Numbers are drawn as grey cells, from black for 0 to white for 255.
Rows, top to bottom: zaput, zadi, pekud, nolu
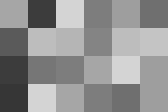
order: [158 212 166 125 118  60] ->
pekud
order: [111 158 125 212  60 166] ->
zaput
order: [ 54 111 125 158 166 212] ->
nolu
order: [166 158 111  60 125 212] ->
zaput

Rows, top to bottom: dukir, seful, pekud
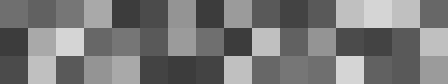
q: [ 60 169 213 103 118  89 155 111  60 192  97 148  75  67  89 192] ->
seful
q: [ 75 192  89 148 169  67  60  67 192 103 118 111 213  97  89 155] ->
pekud
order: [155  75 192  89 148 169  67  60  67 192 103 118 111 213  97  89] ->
pekud
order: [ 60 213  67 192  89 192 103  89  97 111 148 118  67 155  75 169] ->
pekud
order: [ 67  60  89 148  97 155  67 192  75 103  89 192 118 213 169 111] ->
pekud
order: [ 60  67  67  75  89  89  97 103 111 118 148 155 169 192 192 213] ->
pekud
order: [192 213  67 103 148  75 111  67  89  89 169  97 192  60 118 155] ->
pekud

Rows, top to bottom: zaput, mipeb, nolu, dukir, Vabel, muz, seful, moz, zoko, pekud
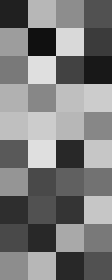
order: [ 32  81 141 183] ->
zaput
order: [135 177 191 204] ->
dukir

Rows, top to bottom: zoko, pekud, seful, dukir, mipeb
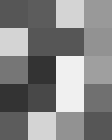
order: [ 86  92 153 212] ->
zoko
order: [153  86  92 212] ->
zoko
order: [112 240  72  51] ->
dukir
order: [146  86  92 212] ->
mipeb

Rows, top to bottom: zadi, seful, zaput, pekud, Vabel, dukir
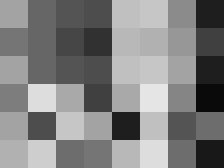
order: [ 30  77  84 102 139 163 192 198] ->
zadi
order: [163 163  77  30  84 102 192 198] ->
zaput
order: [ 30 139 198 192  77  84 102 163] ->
zadi
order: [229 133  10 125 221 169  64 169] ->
pekud

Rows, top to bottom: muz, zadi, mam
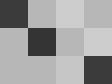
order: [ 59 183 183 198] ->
mam
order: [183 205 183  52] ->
zadi
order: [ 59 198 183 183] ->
mam
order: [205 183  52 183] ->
zadi
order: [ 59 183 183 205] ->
muz
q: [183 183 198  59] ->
mam
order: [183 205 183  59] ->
muz

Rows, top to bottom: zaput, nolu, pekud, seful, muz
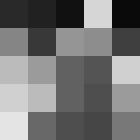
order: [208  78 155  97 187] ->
seful
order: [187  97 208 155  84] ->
pekud

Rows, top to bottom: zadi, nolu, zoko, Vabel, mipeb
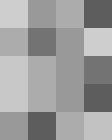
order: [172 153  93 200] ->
Vabel
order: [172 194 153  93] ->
mipeb
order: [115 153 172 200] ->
zoko
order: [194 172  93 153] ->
mipeb
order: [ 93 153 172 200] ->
Vabel
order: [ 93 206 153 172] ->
zadi

